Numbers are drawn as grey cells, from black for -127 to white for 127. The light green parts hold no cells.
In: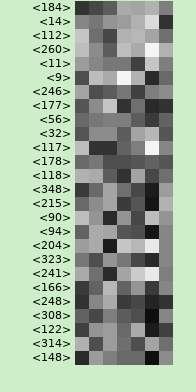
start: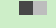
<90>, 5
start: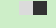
<14>, 6
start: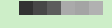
<184>, 1
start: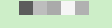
<260>, 3
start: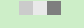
<241>, 5
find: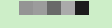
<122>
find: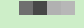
<112>

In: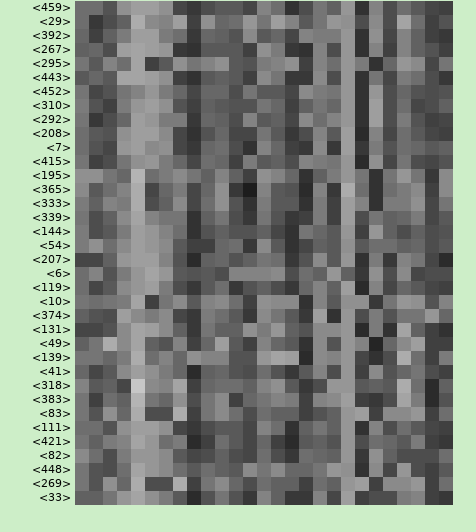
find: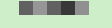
<6>
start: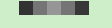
<195>, 22
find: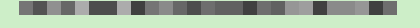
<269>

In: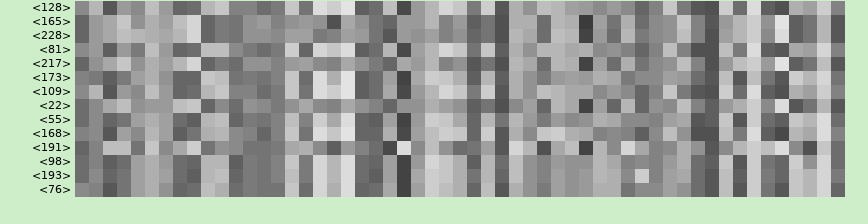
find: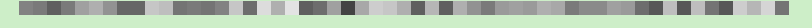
<173>
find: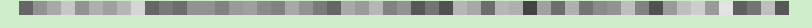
<217>
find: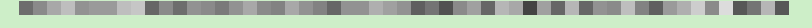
<22>
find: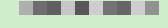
<98>
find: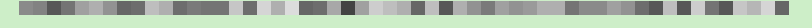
<76>
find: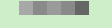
<109>
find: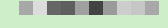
<55>

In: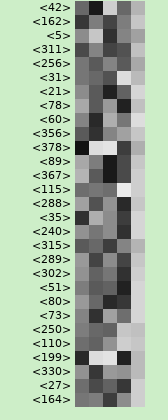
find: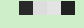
<199>
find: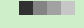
<356>
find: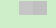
<250>

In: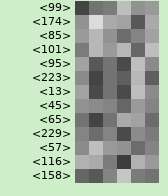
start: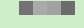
<65>, 3
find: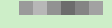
<85>
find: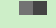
<65>
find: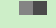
<229>

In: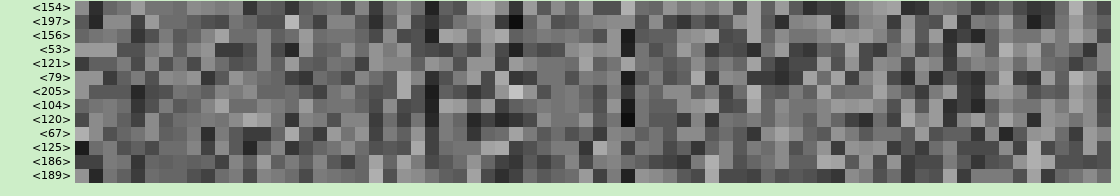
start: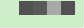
<205>, 22
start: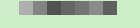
<186>, 46

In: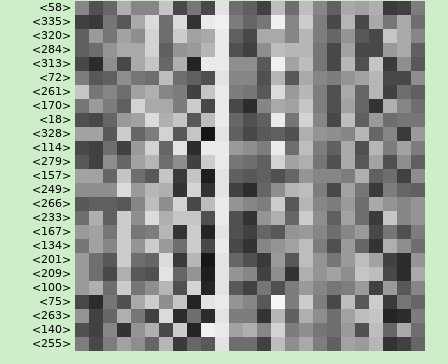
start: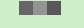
<320>, 19
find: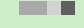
<284>
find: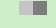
<170>
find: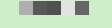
<209>
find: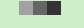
<170>
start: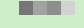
<320>, 3

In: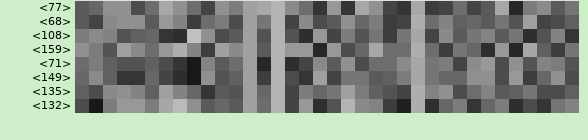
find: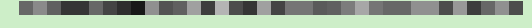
<149>
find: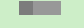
<132>
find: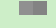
<135>
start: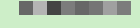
<135>, 14
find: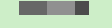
<149>
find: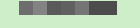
<135>
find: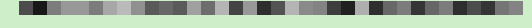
<132>

